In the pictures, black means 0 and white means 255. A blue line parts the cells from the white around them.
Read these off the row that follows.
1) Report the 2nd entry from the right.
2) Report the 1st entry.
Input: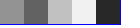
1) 241
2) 147

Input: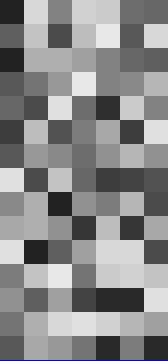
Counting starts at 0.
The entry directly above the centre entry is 109
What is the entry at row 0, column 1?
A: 216
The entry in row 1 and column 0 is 95
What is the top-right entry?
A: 103
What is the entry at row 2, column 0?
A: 34
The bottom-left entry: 88
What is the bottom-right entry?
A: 41
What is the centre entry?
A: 103
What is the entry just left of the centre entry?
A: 195
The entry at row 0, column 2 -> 130
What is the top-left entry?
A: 34
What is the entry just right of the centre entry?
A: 61
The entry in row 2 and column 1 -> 175
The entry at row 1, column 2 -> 75

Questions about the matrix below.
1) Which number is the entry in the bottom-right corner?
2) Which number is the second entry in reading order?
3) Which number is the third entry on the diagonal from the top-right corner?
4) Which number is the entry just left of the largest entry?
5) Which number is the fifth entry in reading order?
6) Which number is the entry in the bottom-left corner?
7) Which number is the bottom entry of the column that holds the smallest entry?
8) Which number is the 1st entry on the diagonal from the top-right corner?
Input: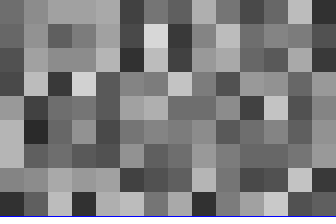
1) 95
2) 140
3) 89
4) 73
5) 169
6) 49
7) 95
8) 49

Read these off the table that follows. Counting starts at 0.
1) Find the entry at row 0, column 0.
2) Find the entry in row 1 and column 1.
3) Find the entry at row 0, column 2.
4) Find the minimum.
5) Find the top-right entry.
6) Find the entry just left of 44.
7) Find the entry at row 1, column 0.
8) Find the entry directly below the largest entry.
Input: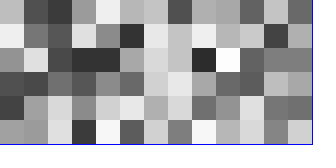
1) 190
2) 118
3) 59
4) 44
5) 105
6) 196
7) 239
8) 105

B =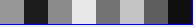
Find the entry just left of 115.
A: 232
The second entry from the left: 29
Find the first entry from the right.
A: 15
